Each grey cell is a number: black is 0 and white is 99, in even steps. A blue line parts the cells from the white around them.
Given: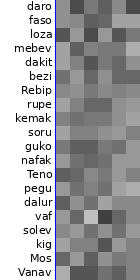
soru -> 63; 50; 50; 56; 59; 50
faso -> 56; 53; 37; 40; 63; 63
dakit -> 63; 50; 33; 47; 40; 56

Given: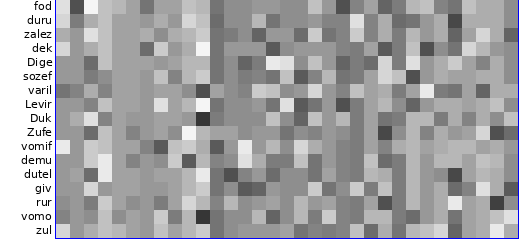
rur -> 55; 59; 48; 79; 63; 55; 59; 48; 63; 83; 71; 51; 71; 55; 59; 63; 55; 71; 59; 63; 51; 48; 63; 31; 48; 71; 59; 67; 91; 63; 67; 25; 55
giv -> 59; 59; 83; 59; 63; 63; 59; 59; 63; 71; 79; 45; 55; 35; 39; 59; 55; 55; 79; 45; 55; 79; 48; 75; 48; 71; 59; 67; 42; 51; 87; 67; 35

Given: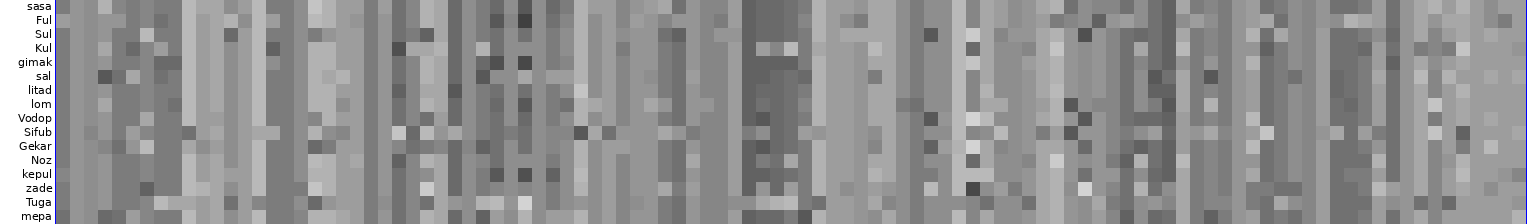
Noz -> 48; 58; 55; 58; 48; 48; 52; 48; 48; 72; 61; 65; 55; 61; 72; 48; 48; 55; 72; 69; 61; 65; 48; 58; 38; 52; 69; 65; 41; 55; 52; 44; 55; 55; 55; 48; 55; 69; 55; 61; 52; 58; 58; 48; 44; 65; 52; 52; 61; 38; 48; 44; 65; 48; 69; 61; 61; 58; 65; 65; 55; 48; 55; 55; 72; 41; 65; 55; 55; 52; 65; 79; 58; 55; 58; 48; 38; 69; 44; 38; 72; 48; 52; 48; 58; 58; 44; 48; 55; 52; 61; 44; 44; 44; 69; 44; 58; 65; 52; 58; 69; 61; 61; 61; 61
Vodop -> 48; 58; 55; 58; 48; 48; 65; 48; 48; 72; 61; 61; 55; 61; 72; 48; 48; 55; 52; 69; 61; 61; 48; 58; 44; 52; 44; 61; 41; 55; 48; 44; 55; 41; 55; 48; 55; 69; 55; 61; 52; 58; 58; 48; 44; 58; 52; 52; 61; 38; 34; 41; 44; 48; 69; 61; 61; 58; 65; 65; 55; 48; 34; 58; 72; 82; 72; 55; 55; 58; 65; 69; 58; 34; 58; 52; 44; 41; 41; 38; 61; 48; 52; 48; 58; 72; 44; 48; 55; 52; 61; 44; 44; 48; 61; 44; 58; 65; 48; 61; 65; 61; 65; 61; 61
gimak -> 48; 58; 55; 58; 48; 48; 52; 41; 41; 72; 61; 65; 55; 61; 72; 55; 48; 55; 69; 69; 61; 61; 48; 58; 44; 52; 69; 65; 41; 55; 41; 31; 55; 28; 55; 48; 52; 69; 55; 61; 52; 58; 58; 48; 44; 58; 52; 52; 61; 38; 38; 38; 38; 48; 69; 61; 61; 58; 65; 65; 55; 48; 55; 55; 72; 76; 65; 55; 55; 61; 65; 69; 58; 55; 58; 52; 44; 52; 44; 38; 58; 48; 58; 48; 58; 69; 44; 48; 55; 52; 61; 44; 44; 48; 61; 38; 58; 65; 55; 61; 65; 61; 61; 61; 61

